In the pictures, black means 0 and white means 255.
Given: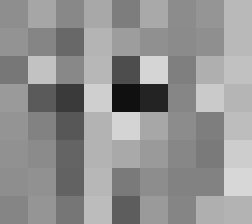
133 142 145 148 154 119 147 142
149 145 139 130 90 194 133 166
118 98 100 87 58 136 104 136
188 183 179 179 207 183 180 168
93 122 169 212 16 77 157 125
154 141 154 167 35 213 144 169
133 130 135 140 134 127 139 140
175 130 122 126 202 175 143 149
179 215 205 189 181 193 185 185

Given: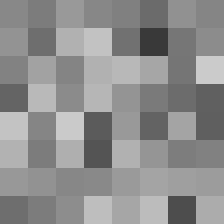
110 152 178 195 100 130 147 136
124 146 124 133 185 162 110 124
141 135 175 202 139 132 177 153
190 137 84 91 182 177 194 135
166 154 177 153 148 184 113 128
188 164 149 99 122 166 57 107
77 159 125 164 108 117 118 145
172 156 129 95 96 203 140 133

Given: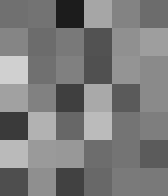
78 186 58 161 208 133 112
143 154 178 129 112 108 115
65 152 103 63 128 121 28
104 109 187 169 80 82 166
122 116 116 90 148 144 131
121 91 126 138 138 158 108

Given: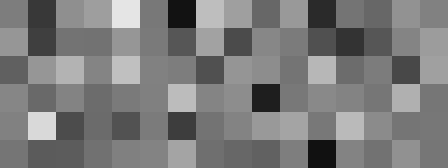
117 129 134 96 150 125
91 217 105 150 63 56
92 76 131 179 115 143
113 107 108 132 114 158
128 82 122 192 150 229
131 123 128 129 122 120
164 61 188 125 86 18
111 115 132 80 162 190
103 131 141 149 75 159
97 153 30 141 135 103
126 164 120 116 123 153
17 120 137 183 80 42
131 186 131 108 51 116
114 139 118 124 86 103
145 117 176 72 132 146
118 119 118 160 156 129

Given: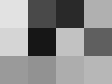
154 213 226
146 22 73
173 194 41
183 95 176

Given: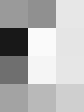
163 111 24 154
185 245 250 144
207 230 229 231
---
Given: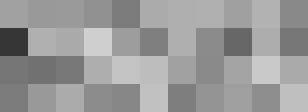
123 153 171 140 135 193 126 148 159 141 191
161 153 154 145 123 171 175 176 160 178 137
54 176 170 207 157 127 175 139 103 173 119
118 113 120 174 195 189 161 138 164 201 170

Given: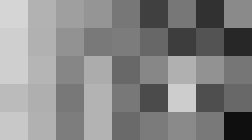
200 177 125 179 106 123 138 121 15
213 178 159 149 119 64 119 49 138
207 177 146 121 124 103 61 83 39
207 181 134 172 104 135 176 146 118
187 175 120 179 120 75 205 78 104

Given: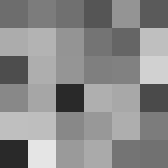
41 229 154 170 116 113
109 124 112 85 148 90
172 179 148 116 101 191
77 174 149 127 129 209
136 166 41 175 168 74
191 190 136 152 174 124

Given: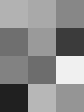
32 183 149
178 169 135
111 154 59
130 109 240

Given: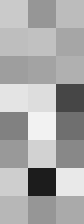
183 150 170
202 150 188
190 193 166
158 163 176
228 221 70
129 242 111
153 210 136
206 28 233

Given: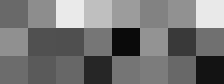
108 90 103 38 117 124 104 19
105 141 234 191 156 130 145 233
144 80 79 118 10 147 57 112
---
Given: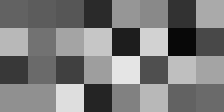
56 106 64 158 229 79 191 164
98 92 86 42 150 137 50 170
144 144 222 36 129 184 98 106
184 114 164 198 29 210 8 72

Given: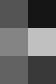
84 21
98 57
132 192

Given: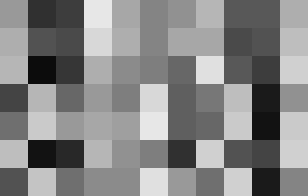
68 182 103 153 126 216 95 119 190 26 145
82 196 111 139 139 224 153 111 208 26 132
111 202 153 167 159 231 95 103 202 18 202
153 48 61 231 167 132 145 182 88 88 174
174 82 74 216 174 132 167 167 74 82 190
182 12 54 174 139 126 103 224 88 61 208
190 18 40 182 145 126 48 208 82 68 208

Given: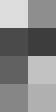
74 61
97 194
134 176
220 142

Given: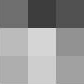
110 60 80
174 205 160
187 213 145

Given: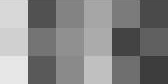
208 116 144 171 67 95
215 81 131 165 123 74
230 89 138 192 110 60

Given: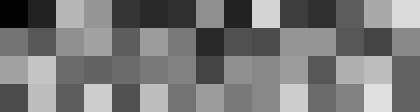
3 34 183 149 53 41 47 143 34 212 61 47 93 169 218
75 190 93 205 81 190 115 156 121 136 205 107 129 224 99
115 87 143 162 93 156 121 41 81 75 149 149 87 68 136
162 197 107 99 107 121 129 68 143 136 156 87 175 190 99
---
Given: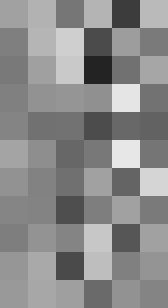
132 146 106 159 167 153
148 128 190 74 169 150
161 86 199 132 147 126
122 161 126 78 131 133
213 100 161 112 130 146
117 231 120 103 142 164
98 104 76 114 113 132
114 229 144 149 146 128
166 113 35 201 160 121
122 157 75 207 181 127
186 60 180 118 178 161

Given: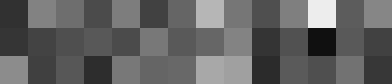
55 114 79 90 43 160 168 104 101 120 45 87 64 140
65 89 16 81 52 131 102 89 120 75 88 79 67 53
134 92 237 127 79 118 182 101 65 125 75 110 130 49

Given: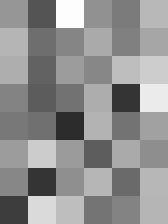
181 131 116 190 218 61
183 106 182 143 52 135
142 170 93 155 204 156
161 115 179 44 112 120
235 52 173 114 92 131
205 190 135 156 98 174
166 128 170 133 110 181
184 123 145 253 84 150

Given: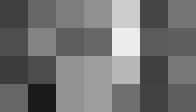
94 66 110 157 147 26 103
119 64 184 157 147 78 61
95 91 236 103 93 132 79
117 69 205 144 126 103 64

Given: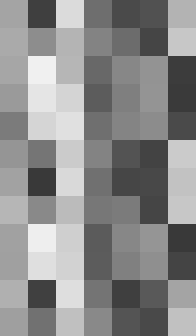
193 73 84 137 192 113 159
164 89 63 116 222 64 176
68 143 128 92 210 223 160
57 149 135 91 207 238 161
199 69 123 119 187 137 182
194 72 70 112 217 57 162
203 67 83 131 203 117 149
74 140 132 111 224 213 123
58 148 127 92 212 229 154
60 147 135 104 182 240 166
199 69 108 131 180 141 170
179 81 74 110 219 63 164

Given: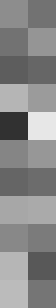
117 187
88 182
123 136
170 167
108 101
151 133
231 49
155 181
102 93
149 114
114 141

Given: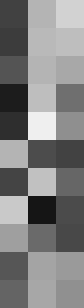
144 167 100
154 164 86
72 106 159
75 21 201
102 193 68
66 76 180
143 239 46
111 190 28
168 180 84
190 185 60
210 180 65
